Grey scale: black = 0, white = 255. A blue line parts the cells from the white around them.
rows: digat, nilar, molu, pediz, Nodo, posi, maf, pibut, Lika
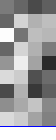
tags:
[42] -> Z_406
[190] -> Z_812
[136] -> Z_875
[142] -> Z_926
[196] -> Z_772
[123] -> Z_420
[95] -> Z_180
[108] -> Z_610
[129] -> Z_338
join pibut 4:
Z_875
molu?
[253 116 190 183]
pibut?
[142 169 196 136]

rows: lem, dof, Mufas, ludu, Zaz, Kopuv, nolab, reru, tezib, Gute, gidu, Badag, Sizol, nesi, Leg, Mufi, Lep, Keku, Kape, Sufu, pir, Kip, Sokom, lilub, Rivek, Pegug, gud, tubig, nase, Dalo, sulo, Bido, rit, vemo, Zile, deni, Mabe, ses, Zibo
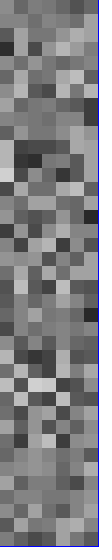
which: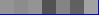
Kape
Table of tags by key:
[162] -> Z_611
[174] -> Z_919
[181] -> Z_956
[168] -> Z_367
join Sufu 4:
Z_367
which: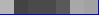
gidu
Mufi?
[148  96  82  96 148 103  40]
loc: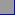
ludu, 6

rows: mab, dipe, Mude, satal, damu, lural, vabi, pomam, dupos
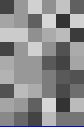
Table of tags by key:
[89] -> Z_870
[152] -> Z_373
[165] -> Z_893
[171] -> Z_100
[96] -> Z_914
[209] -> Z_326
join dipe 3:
Z_914
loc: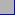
lural, 1
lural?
[179 152 152 124  89  82]

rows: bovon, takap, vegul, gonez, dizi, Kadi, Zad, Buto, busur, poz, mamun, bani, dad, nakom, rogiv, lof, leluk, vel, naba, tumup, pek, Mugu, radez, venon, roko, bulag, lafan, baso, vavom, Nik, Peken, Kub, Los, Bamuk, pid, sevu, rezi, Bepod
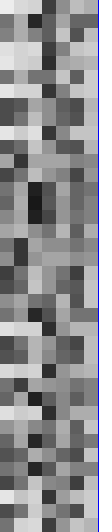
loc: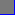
Kub, 7
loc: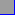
sevu, 5
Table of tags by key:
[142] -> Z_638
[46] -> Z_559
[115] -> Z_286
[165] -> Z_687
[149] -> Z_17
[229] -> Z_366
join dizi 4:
Z_559
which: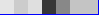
poz
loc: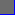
mamun, 2
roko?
[ 70 115 181 149  94  70 189]

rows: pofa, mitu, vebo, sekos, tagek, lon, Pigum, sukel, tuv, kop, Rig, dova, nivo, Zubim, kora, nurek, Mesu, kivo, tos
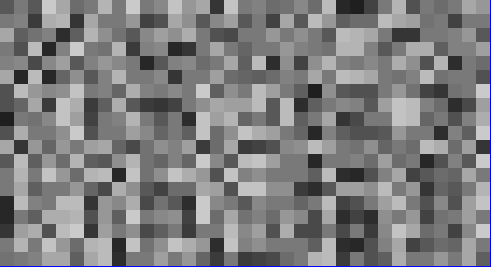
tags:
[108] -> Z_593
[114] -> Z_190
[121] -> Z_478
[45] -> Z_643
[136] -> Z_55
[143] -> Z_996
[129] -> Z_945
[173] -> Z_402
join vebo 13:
Z_996
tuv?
[ 31 121 114 136 195 159  66 121 129 180 121  88 121  45 195 159 180 101
 121  88 187  95 121 167  53  73 121 121 195 187 101 121  81 129 173]
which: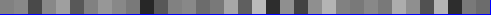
tagek

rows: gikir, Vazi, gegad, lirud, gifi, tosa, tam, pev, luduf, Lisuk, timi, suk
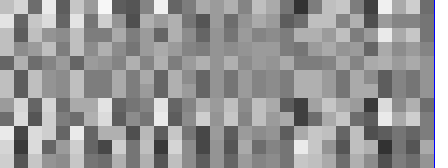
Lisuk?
[234  71 219 206 101 234 101 176 176  79 184  93 198 117  71 155  93 155
 140 148  93 170 198 191 101 191  79  93 117 101 125]
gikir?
[191 213 109 234  93 198 155 247  93  85 132 240 101 125 170 155 176 132
 191 170 117  50 125 191 198 125  64 240 170 206 109]
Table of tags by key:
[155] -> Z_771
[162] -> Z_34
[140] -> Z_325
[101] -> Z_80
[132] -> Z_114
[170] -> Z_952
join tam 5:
Z_325
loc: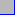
Lisuk, 11
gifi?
[101 176 109 132 155 101 155 148 132 176 132 176 125 155 176 148 176 140
 155 148 170 125 125 132 170 132 170 176 155 170 148]
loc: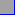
pev, 23
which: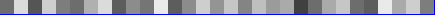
luduf

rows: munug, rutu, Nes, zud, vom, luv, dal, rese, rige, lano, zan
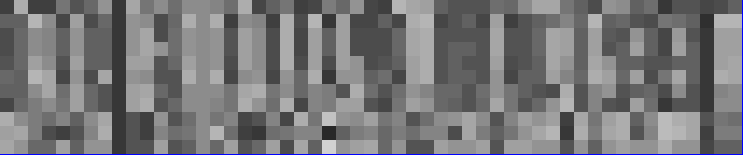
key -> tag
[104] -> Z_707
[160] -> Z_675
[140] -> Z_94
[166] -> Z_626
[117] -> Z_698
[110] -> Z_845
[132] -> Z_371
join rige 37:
Z_371
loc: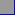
Nes, 49
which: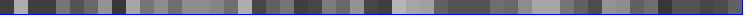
munug
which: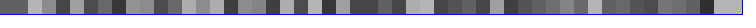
rutu
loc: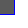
Nes, 44
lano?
[160 166 124  76  63  83 132 173  55  83  63 132 110 117 140 181 110  63
  55 110 117 132 132  40  97 124 132 104 124 110 132 132  76 166 124  97
 117 147 166 181  55 173 124 166 173  83 132 187 181 166  63 124 124]
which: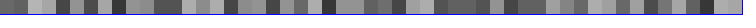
luv

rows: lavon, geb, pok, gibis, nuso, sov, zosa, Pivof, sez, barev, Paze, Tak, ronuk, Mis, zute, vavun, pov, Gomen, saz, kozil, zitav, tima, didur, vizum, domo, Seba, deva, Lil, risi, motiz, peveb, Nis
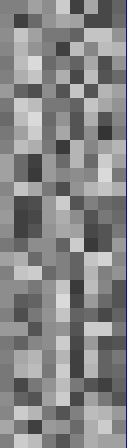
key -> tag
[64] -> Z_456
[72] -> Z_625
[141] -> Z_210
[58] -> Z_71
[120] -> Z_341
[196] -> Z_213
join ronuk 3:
Z_71
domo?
[120  99 134 141 204  72 154  78  84]
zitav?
[141 141 120 147 196  58 188 134  84]
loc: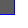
tima, 2
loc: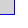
saz, 8
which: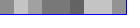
pok
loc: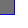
barev, 4

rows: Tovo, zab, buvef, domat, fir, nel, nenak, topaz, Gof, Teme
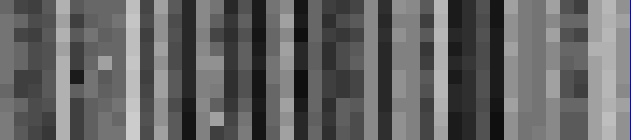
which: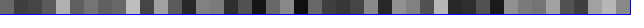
nenak
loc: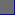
zab, 20
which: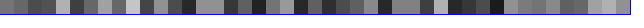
fir
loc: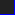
fir, 19
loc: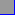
fir, 21
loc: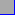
Gof, 32
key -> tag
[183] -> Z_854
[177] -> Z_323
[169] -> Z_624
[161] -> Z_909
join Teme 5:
Z_323

